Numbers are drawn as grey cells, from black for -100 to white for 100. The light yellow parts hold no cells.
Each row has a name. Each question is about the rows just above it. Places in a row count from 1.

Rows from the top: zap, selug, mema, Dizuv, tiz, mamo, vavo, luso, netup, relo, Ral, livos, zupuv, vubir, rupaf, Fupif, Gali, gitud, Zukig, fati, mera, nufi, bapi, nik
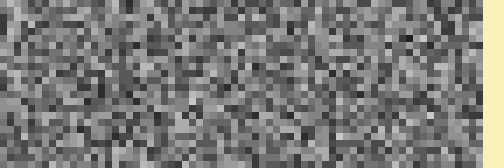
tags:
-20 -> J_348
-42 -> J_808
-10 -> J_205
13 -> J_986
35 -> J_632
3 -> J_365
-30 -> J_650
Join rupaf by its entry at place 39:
J_808
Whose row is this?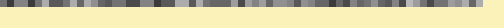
gitud
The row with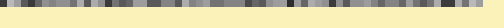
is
tiz
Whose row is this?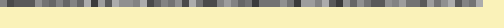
bapi
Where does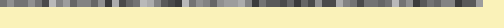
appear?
nik
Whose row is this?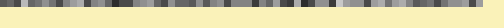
fati

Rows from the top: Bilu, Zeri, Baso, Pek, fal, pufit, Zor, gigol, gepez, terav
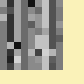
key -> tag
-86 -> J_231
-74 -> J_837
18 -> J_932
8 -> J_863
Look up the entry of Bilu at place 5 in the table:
J_231
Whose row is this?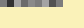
fal
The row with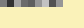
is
Pek
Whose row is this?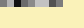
Zor
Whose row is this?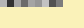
Baso
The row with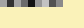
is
Bilu

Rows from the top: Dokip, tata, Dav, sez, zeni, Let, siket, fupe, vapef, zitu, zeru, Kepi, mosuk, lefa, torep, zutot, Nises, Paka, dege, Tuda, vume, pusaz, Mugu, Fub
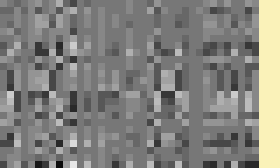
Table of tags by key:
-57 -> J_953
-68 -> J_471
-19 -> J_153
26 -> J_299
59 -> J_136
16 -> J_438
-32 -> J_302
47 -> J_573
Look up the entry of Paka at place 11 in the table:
J_953
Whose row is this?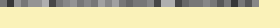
mosuk

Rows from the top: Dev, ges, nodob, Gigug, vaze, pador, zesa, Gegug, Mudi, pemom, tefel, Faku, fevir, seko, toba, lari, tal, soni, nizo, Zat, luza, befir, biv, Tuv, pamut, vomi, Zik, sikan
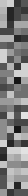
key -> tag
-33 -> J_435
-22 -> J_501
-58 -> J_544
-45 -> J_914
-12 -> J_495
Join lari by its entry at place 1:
J_495
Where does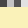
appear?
tal

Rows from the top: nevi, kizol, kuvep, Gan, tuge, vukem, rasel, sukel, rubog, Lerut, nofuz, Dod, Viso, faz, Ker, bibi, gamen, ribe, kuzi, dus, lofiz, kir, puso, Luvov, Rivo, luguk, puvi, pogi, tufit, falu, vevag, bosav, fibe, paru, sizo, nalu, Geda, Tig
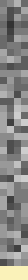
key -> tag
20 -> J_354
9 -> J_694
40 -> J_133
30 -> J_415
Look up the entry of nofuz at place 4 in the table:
J_415
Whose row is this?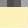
kizol
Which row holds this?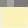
pogi
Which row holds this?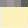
Rivo
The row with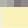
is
puvi
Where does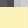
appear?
luguk

